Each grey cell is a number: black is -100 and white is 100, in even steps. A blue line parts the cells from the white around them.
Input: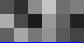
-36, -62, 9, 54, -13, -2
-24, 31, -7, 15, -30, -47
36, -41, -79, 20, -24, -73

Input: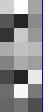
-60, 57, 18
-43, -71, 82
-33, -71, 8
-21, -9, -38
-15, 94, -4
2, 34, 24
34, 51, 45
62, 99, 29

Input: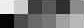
-96, -40, -18, -7, 27, 44
86, 60, -52, -30, -63, 9

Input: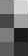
-45, 26
-28, -62
-2, -79
9, 66

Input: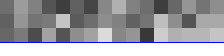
-24, 17, -9, -4, 54, -29, -14, 11, 1, -24, -9, 49, 11, -34, 32, 32
-19, -4, -40, 27, -34, 11, 27, 72, 6, 17, -56, 60, 38, 43, 43, 54
-14, 22, 1, -34, -51, -24, -46, 6, 38, 1, -14, -51, -19, 17, -9, 11

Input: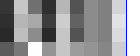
-68, 49, 10, -68, 55, -35, 10, 0, 72
-63, 43, 32, -52, 61, -23, 10, 0, 77
-58, 55, -12, -63, 43, -35, 10, 0, 66
-29, -6, 99, 16, 55, 22, 16, 5, 61
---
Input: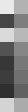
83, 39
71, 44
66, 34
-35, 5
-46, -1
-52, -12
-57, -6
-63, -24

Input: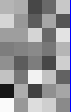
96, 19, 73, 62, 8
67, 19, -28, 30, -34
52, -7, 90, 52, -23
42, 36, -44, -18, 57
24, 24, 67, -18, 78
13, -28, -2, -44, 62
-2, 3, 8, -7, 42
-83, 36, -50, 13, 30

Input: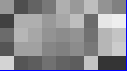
66, -33, -27, -11, -22, -27, 54, -59, -59
20, -39, -22, -6, 37, 20, 49, 15, 0
-16, 43, 31, 15, 10, 15, -11, 43, 54
-33, 26, 26, 5, 0, 10, -6, 43, 60
-49, 37, 37, 20, 31, 49, -16, 81, 87

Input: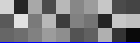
66, -71, 32, -41, 44, 6, 22, 56, -41, -47
-20, -14, 1, 22, 11, -35, -25, 38, -59, -92
-30, 77, -4, 44, -53, 1, -9, -71, 56, 50

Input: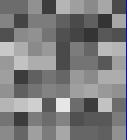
57, 36, 8, 20, -42, -3, -20, 47, 42
42, 52, 62, -31, 80, -15, -53, 52, -15
25, -53, -25, -9, -20, 20, 8, 36, 36
20, 52, 36, 36, -42, -9, -9, -31, 25
14, -25, -9, 3, -3, 25, 31, 20, 14
8, -20, 25, -3, 31, -20, -20, -25, 14
3, -47, -3, -3, -25, -42, -25, -59, 31
-9, -53, -3, -15, 3, -37, -31, -31, -3
-15, -15, 14, -53, 42, 25, 8, 31, -42
-37, 8, 14, -9, -37, -47, -59, -31, -37

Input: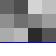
34, 44, -67, -33
12, -12, 0, 23
-22, -39, 66, 50
